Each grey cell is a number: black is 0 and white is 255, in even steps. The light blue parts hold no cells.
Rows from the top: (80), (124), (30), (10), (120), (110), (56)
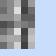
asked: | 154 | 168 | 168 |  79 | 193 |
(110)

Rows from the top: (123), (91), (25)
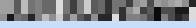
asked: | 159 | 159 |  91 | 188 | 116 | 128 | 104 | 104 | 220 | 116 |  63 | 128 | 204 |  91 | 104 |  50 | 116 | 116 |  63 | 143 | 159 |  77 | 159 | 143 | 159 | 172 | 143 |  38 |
(123)
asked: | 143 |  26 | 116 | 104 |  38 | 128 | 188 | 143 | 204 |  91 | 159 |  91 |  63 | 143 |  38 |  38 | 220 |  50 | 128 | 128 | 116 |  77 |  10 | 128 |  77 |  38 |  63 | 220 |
(25)
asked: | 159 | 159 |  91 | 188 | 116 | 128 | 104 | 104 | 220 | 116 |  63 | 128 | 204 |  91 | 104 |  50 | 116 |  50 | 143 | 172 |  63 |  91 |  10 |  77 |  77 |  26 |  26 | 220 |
(91)

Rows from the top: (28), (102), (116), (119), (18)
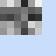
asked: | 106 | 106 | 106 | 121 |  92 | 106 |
(102)
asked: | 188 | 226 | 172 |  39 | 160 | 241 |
(28)
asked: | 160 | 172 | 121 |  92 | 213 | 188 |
(119)
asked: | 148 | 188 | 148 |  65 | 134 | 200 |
(18)

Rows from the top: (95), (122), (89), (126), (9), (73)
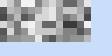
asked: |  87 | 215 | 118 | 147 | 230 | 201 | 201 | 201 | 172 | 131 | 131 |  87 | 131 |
(9)
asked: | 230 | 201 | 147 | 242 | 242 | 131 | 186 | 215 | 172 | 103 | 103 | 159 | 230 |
(95)
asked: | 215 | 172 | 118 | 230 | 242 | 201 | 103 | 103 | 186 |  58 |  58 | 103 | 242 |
(126)

